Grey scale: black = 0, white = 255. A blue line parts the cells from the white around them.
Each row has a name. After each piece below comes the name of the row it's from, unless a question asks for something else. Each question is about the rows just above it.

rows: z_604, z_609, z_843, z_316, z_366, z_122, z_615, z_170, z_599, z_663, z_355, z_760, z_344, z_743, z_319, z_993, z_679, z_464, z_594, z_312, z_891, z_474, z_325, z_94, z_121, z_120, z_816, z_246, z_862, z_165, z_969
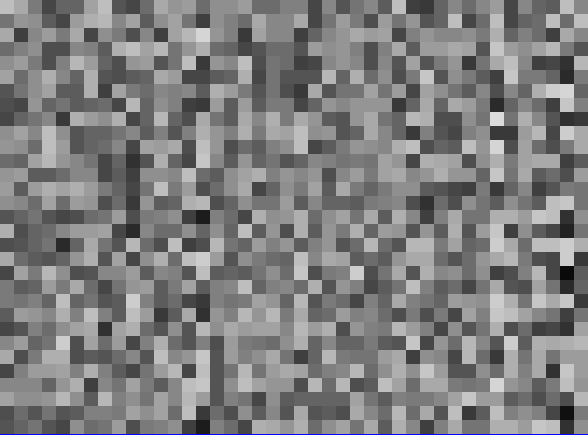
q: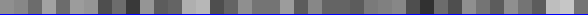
z_319
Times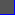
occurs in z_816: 3
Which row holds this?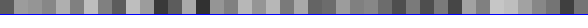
z_325
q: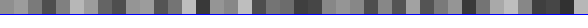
z_366

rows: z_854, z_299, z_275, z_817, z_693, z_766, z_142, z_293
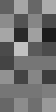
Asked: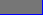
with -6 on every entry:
[112,112,112]
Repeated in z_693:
[118]
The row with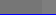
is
z_142
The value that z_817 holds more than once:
[75]

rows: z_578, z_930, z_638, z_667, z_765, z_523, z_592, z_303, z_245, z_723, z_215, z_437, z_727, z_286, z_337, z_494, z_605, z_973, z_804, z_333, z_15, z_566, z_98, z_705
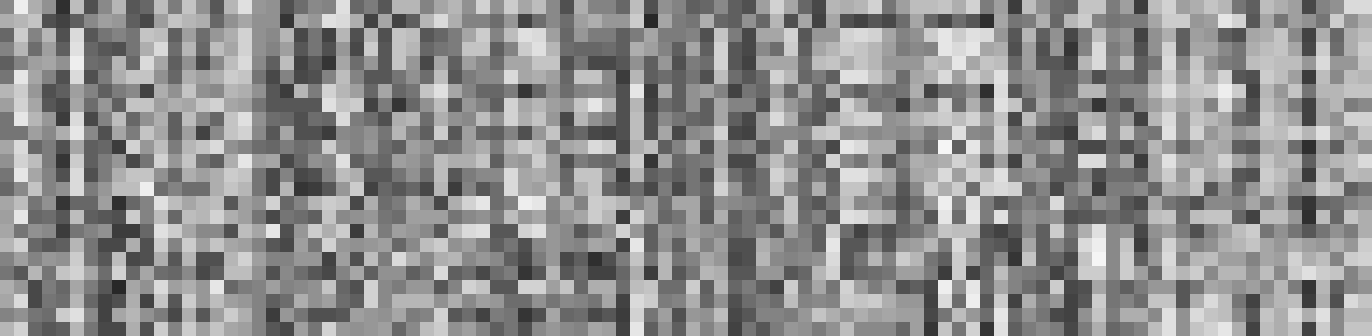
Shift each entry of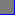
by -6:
[118]
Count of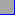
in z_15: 6
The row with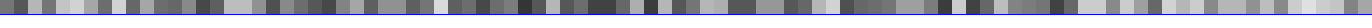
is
z_333
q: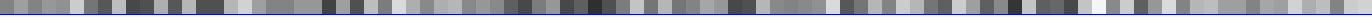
z_804
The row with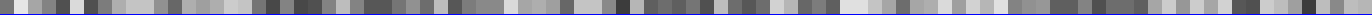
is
z_523

